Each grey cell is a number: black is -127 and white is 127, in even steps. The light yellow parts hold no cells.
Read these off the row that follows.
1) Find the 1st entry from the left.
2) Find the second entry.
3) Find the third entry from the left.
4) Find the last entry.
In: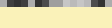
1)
45
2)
-64
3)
-76
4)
45

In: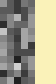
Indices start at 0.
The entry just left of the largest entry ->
6
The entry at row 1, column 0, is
-37
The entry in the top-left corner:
22
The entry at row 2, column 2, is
52
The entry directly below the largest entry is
6
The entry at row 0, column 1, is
-37
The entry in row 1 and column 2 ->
-68
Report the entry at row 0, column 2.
-68
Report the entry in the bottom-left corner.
-9
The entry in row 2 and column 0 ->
-24
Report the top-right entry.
-24
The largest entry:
79
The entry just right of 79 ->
-37

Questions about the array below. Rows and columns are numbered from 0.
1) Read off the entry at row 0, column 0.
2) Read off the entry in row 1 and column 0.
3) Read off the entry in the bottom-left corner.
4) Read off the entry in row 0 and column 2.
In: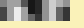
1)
3
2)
-58
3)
-58
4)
33

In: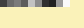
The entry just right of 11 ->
-79
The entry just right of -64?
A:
-20
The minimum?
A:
-94

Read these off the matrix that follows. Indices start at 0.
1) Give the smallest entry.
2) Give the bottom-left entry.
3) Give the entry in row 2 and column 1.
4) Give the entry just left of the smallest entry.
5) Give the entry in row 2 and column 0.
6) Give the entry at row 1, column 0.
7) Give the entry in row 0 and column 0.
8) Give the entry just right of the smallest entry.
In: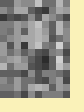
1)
-83
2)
-31
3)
-43
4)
-55
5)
-70
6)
11
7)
-31
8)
-31
